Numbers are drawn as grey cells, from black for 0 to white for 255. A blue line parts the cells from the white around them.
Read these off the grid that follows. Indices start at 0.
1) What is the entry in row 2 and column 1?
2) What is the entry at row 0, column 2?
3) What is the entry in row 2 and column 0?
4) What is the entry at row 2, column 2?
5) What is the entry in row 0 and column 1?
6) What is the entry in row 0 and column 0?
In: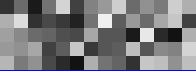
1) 137
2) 26
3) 160
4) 107
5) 107
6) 50

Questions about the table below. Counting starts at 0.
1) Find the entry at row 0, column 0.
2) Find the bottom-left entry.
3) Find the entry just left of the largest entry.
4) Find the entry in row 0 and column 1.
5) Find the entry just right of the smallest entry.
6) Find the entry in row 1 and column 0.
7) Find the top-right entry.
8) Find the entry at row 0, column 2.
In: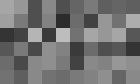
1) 166
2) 114
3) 58
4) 151
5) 108
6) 159
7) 95
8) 79

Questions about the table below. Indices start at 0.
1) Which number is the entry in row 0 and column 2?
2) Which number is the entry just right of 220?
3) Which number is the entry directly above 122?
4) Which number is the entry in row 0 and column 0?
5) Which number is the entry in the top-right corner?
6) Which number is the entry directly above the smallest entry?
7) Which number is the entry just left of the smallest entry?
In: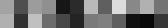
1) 156
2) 136
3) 185
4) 163
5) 116
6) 177
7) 16

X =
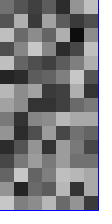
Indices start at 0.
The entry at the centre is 51
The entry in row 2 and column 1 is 106
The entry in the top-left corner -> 113
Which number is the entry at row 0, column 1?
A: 84
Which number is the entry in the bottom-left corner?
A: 199
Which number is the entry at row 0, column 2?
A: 64
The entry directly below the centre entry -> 140
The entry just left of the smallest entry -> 175
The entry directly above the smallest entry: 58
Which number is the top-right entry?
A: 191
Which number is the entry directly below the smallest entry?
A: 71
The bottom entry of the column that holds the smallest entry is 148
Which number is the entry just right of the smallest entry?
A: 140
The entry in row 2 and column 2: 140
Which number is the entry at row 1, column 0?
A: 84
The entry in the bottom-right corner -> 58
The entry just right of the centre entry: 64
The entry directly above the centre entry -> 58
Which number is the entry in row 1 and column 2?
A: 58
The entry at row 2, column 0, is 191
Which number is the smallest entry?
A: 13

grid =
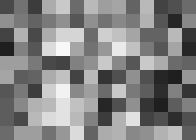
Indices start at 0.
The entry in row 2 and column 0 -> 67
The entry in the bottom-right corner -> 93
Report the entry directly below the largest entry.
67
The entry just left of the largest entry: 219
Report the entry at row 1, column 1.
121
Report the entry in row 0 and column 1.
114
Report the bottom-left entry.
107
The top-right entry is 107
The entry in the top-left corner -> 73
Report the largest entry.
248
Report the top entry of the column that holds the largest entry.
201
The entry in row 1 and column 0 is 144
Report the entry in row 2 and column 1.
178
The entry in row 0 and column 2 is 60
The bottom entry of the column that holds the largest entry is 151
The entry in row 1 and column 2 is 99
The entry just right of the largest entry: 165
